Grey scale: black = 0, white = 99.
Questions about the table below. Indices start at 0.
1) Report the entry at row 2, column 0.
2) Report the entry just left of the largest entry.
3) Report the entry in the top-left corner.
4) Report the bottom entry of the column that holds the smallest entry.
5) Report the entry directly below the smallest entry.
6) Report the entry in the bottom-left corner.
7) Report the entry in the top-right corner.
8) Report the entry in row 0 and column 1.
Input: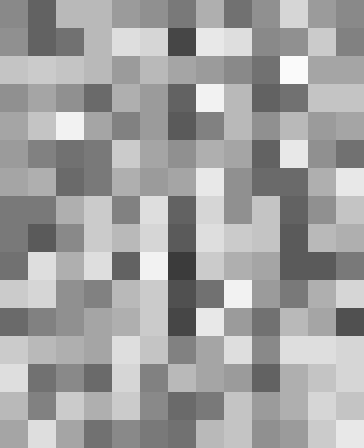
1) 76
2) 44
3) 53
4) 44
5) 31
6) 64
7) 53
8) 38

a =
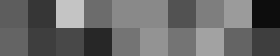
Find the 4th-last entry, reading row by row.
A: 45
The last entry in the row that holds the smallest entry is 5
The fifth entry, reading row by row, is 53
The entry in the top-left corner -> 36
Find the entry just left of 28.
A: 24
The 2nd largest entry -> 63

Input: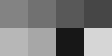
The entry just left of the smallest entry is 65
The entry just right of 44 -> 34
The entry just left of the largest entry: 9

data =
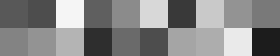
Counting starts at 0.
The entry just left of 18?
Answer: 70
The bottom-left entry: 51
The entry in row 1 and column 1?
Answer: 57
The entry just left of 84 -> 54
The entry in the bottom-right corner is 11
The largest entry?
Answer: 95

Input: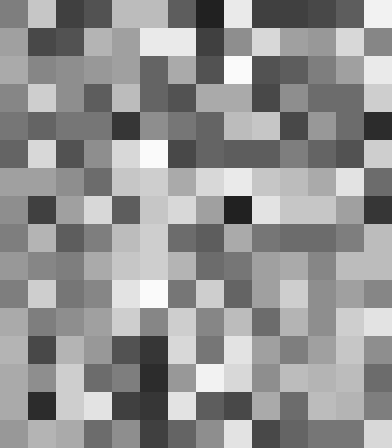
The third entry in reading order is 25
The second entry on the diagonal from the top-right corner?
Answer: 84
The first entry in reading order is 49
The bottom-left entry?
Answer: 59
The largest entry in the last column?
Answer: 94
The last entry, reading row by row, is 84
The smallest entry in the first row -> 13
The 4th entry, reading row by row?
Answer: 32
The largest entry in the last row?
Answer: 88
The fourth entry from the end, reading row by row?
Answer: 39
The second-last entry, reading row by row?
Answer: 46
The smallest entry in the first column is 39
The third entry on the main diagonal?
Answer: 55
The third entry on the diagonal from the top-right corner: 49
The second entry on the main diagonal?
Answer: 28

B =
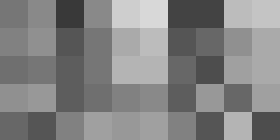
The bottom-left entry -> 40
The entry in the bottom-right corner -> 30
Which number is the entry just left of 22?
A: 53
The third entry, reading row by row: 22
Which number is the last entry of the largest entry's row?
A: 76
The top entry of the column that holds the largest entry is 84
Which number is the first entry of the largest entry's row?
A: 46
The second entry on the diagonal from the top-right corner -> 56
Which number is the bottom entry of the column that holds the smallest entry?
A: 50
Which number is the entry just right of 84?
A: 26
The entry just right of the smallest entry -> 53
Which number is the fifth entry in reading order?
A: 80
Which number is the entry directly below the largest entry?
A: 73
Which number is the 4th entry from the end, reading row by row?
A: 50

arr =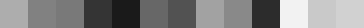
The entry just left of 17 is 53
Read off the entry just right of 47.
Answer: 20
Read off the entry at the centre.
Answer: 32

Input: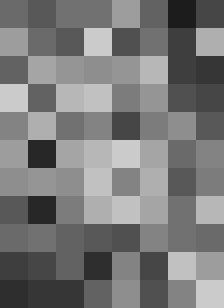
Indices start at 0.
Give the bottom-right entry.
79
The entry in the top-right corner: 27
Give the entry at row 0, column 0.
41
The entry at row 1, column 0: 61
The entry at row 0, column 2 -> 44
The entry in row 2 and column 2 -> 58
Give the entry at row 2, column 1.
64
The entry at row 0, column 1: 34
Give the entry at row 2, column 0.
38
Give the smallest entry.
11
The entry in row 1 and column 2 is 34
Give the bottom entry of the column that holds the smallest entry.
51
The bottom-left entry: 18
